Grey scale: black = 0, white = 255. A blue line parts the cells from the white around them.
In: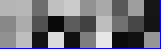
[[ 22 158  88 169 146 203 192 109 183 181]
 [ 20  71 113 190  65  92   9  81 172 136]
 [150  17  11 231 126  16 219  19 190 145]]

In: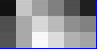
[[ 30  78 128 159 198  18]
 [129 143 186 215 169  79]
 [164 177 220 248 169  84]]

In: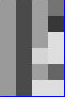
[[116 159  74 154]
 [ 55 159  74 154]
 [222 159  74 154]
 [222 213  74 154]
 [101 159  74 154]
 [222 222  74 154]]

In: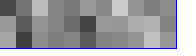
[[141 127 148 201 135 155 121 131 190 116  72]
 [129 178 172 151 155  68 107 134 147  92 153]
 [151 193 149 135 130  91 134 125 140  61 164]]

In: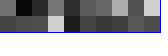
[[209  81 173 104  92  46 120  40  10 112]
 [ 76  88  64  54  69  29 206  78  75  69]]

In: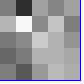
[[160 131 161  46 127]
 [127 197 138 249 180]
 [147 179 201 137 121]
 [167 178 178 123 101]
 [171 186 152  87 125]]
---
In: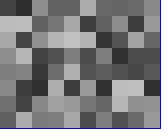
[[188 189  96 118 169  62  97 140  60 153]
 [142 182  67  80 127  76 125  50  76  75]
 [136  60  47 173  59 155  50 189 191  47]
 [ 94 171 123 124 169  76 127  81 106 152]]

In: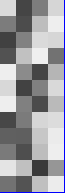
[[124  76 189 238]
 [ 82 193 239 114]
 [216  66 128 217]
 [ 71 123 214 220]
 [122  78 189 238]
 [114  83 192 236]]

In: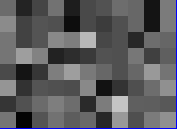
[[139  66  84  80  13  73  60  80 103  20 123]
 [117 158 130  34  45  58  82  80 119  64  95]
 [149  50  84  80  77 137  18  51  79 109 144]
 [117   4  84 114  93 105  39 153  79 123 144]]

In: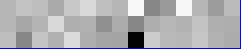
[[182 167 180 218 175 176 144 172 134 174 184 178 194 175 174]]

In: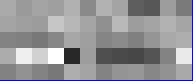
[[164 159 155 198 183 165 145 185 157 164 179 165]
 [172 239 210 254  40 158  79  74  71  84 132 233]]

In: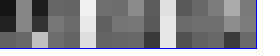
[[ 35 134  52 118 108 233  96 117 119  88 232 107 111 111 141 125]]

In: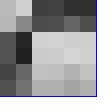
[[183 135  76  78 100  78]
 [ 83  32 203 204 213 208]
 [ 80 114 175 175 164 175]]

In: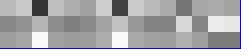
[[136 145 180 141 127 138 163 194 152 131 130 216 133 235 230]]
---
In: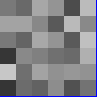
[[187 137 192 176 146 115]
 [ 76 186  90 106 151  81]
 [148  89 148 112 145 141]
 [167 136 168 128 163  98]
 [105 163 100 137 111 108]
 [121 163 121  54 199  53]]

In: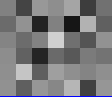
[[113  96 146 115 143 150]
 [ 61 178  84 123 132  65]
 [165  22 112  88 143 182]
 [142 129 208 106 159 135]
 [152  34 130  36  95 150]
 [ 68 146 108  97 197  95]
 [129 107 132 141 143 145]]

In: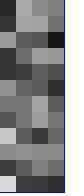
[[128 114  20 150  79  48  91 117 103 137 108  48]
 [139 161  85 155  95  90 165 154  56 136 128  56]
 [168 164  92 107  62  99 118 120  91 144  93  62]
 [ 41  55 153  54  54 146 116  86 197 137  60 218]]

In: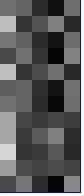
[[110  38 107 131  40 115 111  62  44  38  67 135]
 [ 15 127  19   4 112  19   8  69 129  88  76   4]
 [ 42  84  42  52  76  48  42  56  89  59  68  45]
 [ 99  51  97 114  52 102 100  69  59  51  76 118]
 [112 188 116  71 191  95 115 167 167 210 154  71]]

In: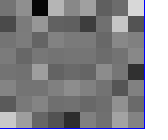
[[216  83 128 136  48 129 106 131]
 [108 197 136 115 118  85 145 163]
 [ 95 112 104 108 140 115 110 112]
 [160  61 122 117 101 129 104 128]
 [136  95 122 117 106 141 113  45]
 [181  97 130 115  99 128 111  82]
 [  6 151 100 119 158 116 132 102]
 [143 123 124 103 113 116 121 158]
 [116  74 116 123 115 132  90 201]]

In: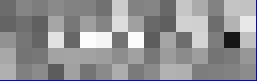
[[194 232 193 151 140]
 [196 179  22 122 130]
 [130 109 125 116 127]
 [171 208 212 158 125]
 [198 209 109 139 176]
 [104  95 165 156 178]
 [133 105  93 119 138]
 [130 160 251 161 122]
 [204 221 115 141 173]
 [113 132 245 158 138]
 [129 159 252 162 116]
 [130 119 103 164 161]
 [138 166 226 163  92]
 [125  96 101 119 139]
 [133 111 118 116 128]
 [108 100 146 168 176]]

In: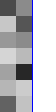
[[139  85 139 186  39 204 194]
 [ 75 199 152 213 162 182  98]]
